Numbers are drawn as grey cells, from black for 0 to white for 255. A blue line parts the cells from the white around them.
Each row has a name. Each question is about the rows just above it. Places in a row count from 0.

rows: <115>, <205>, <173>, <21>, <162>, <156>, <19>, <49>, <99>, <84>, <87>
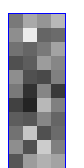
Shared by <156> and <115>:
[121]
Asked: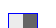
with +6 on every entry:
[242, 107]

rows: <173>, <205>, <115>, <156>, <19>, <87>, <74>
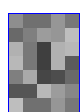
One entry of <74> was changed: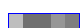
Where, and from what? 4, [120]
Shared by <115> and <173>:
[120]
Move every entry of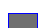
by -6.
[106, 106]
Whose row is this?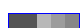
<87>
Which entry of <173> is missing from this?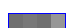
[142]
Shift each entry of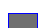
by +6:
[118, 118]

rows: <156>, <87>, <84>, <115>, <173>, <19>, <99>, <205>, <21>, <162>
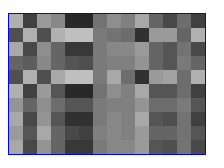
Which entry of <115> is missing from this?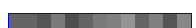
[93]
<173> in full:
[79, 176, 79, 168, 191, 191, 122, 168, 109, 49, 154, 162, 109, 176]
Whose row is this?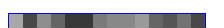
<84>
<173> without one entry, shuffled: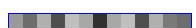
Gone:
[162]
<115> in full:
[101, 93, 136, 101, 85, 79, 122, 128, 128, 148, 101, 85, 122, 101]
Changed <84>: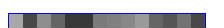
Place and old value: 7, [136]
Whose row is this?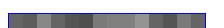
<115>

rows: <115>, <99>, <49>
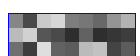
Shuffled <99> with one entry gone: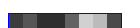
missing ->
[54]
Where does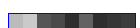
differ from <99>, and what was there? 1, [209]
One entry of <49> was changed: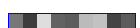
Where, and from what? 0, [111]
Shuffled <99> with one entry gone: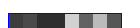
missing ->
[54]
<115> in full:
[134, 74, 202, 215, 126, 119, 104, 149, 179]
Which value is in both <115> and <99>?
[74]
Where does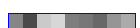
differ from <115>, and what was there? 8, [179]

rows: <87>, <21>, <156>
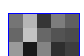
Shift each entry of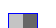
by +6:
[202, 109]
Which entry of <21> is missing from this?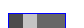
[83]

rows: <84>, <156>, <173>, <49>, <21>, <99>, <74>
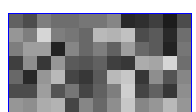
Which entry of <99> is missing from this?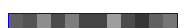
[207]
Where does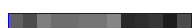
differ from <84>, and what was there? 10, [63]
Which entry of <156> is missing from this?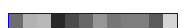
[193]
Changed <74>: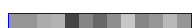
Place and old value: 1, [142]

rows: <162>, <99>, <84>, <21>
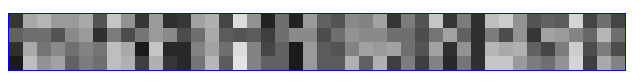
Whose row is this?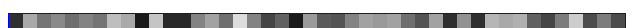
<84>
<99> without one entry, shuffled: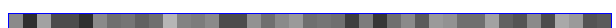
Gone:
[103]
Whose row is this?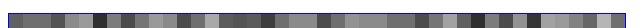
<99>
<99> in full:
[97, 111, 111, 84, 138, 154, 47, 124, 76, 117, 154, 138, 76, 111, 169, 91, 84, 91, 62, 111, 138, 138, 76, 111, 146, 138, 138, 111, 111, 76, 117, 162, 97, 47, 124, 76, 146, 54, 162, 154, 131, 103, 182, 111]
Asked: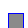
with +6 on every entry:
[144]

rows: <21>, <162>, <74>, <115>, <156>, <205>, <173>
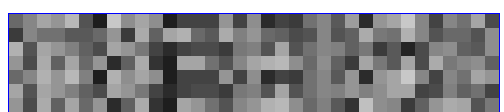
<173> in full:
[149, 75, 171, 97, 165, 105, 149, 43, 97, 171, 51, 30, 165, 149, 113, 83, 134, 149, 177, 184, 142, 105, 128, 89, 51, 192, 142, 134, 59, 97, 149, 171, 165, 83, 120]
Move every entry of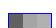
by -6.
[91, 159, 171]
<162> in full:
[59, 134, 113, 113, 89, 89, 105, 149, 59, 171, 97, 165, 177, 105, 89, 171, 128, 149, 105, 97, 75, 83, 134, 83, 97, 171, 120, 113, 177, 134, 83, 105, 105, 83, 142]
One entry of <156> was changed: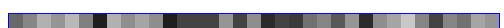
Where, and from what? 26, [149]
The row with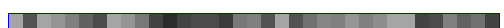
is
<205>
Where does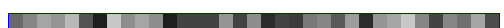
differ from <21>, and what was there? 21, [113]
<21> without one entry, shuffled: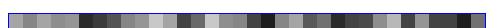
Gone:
[157]

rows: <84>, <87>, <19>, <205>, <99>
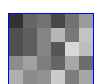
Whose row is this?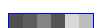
<19>
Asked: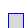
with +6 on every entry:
[222]
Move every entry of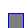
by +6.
[132]
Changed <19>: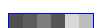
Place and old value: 2, [132]

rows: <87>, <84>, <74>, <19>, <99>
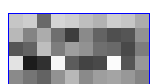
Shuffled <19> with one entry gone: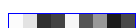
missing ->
[92]
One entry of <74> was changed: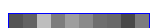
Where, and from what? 5, [146]
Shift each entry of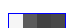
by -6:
[240, 86, 61, 67]
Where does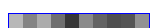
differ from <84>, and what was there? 4, [61]
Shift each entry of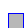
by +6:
[190]
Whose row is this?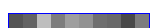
<74>

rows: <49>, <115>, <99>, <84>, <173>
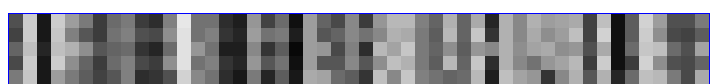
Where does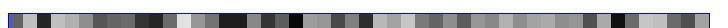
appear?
<99>
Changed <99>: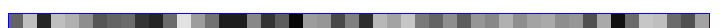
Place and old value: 13, [150]
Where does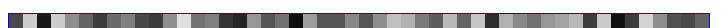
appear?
<84>
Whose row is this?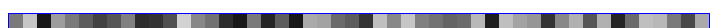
<173>

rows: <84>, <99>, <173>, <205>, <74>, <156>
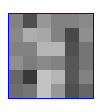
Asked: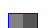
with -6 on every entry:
[124, 81]
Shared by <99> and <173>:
[130]
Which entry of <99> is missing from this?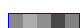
[167]
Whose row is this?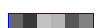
<74>
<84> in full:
[130, 79, 151, 130, 130, 137]
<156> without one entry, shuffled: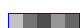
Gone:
[110]
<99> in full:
[137, 173, 167, 130, 72, 143]

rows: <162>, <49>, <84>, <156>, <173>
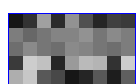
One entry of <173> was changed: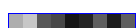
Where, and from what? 6, [88]
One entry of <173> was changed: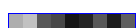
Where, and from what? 1, [199]
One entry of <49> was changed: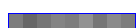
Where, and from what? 4, [132]

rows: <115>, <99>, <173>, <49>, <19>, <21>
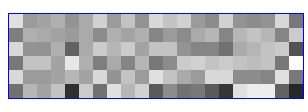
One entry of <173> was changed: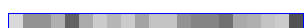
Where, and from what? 17, [182]
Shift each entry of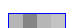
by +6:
[188, 139, 188, 201]
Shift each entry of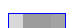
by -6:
[210, 149, 149, 157]
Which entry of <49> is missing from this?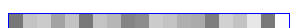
[189]
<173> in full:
[216, 147, 147, 176, 98, 170, 203, 182, 203, 163, 195, 195, 147, 133, 133, 113, 170, 182, 195, 203, 82]
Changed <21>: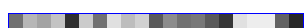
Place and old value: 8, [182]

